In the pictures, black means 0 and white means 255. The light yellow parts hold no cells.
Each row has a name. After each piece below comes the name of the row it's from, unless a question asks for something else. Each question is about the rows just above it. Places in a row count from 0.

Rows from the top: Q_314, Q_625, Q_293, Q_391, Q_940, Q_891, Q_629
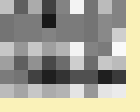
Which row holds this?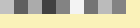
Q_314
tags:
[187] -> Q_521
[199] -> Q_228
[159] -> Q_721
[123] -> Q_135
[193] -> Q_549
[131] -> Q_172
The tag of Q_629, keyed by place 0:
Q_521
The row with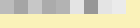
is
Q_629
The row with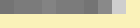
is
Q_293
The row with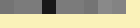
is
Q_625
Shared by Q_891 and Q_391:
[123]

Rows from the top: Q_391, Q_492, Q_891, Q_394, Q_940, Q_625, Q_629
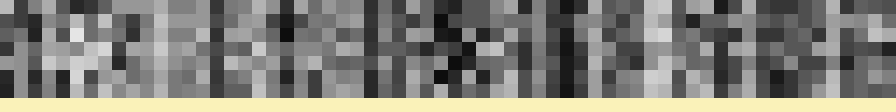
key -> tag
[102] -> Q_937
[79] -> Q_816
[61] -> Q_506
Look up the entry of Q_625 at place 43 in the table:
Q_506
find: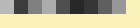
Q_629
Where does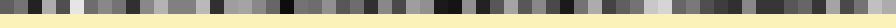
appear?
Q_891
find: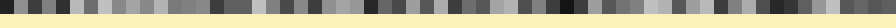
Q_629
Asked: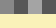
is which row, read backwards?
Q_891

